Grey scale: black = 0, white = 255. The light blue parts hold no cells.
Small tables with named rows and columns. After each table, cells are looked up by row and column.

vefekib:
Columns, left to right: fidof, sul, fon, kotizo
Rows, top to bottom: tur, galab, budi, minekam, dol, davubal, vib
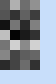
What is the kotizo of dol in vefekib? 209
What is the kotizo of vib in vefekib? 49
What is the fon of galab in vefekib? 97
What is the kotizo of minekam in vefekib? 49
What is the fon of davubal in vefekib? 94
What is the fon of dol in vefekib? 138
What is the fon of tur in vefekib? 110
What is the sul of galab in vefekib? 51
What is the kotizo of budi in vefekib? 128
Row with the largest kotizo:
dol

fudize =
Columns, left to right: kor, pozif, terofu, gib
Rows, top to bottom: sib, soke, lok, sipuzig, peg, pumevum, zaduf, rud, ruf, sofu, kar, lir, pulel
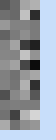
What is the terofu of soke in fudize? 193
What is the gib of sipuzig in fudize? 123
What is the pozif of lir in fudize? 65
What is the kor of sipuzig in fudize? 99
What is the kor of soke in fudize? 111
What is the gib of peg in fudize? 32
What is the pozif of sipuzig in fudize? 123
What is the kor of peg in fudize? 131
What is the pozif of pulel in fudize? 113
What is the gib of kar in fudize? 124
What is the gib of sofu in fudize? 87
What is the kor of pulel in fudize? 170
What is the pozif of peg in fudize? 163
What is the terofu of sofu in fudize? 157
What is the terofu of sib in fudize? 165

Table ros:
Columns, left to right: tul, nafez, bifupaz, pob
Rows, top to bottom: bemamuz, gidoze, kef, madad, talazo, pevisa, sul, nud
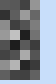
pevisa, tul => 67
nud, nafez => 67
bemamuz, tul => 91
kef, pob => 125
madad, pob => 114
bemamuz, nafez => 88
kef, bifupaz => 83
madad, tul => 153
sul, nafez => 180
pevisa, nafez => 81
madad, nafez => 193
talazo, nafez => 29
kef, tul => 140
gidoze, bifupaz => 155
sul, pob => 58
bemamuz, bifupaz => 66
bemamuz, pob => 149
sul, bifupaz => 38
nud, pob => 97
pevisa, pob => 84
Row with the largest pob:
bemamuz

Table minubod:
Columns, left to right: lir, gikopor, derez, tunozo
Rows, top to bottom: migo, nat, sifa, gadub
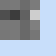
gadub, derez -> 105
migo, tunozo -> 123
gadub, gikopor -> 121
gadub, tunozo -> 118
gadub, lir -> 119
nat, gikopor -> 60
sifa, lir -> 120
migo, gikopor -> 121
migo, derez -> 108
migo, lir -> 119
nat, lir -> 78
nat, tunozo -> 206
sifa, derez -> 105
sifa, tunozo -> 127

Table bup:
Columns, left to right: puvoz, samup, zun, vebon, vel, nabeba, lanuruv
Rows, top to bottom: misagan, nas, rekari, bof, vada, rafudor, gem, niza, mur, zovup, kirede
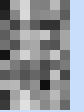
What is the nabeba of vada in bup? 83
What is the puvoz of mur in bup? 178
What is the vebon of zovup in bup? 138
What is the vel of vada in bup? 90
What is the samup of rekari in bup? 66
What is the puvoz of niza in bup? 86
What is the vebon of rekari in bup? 91
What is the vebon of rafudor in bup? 168
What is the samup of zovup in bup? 163
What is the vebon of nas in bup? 134
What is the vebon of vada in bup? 168
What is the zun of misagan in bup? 213
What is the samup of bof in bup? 141
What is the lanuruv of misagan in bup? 106
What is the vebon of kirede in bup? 184

